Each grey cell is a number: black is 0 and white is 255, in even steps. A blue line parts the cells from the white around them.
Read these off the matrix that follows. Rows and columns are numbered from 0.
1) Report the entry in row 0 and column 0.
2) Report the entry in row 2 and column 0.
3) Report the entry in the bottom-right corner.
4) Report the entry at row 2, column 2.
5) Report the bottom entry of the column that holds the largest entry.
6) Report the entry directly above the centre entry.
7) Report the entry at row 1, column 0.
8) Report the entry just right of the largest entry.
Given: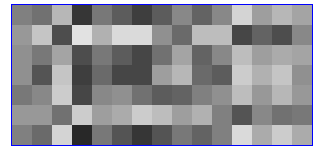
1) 128
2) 144
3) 171
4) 164
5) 40
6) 113
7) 152
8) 177

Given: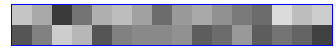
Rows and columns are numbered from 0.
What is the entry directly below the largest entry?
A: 116
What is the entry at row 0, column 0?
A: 197
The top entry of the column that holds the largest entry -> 219
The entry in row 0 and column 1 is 169
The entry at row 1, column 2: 205
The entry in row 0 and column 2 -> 58
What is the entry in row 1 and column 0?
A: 85
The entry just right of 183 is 85

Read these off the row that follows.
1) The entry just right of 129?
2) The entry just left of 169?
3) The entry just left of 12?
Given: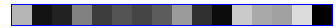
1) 61
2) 202
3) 48
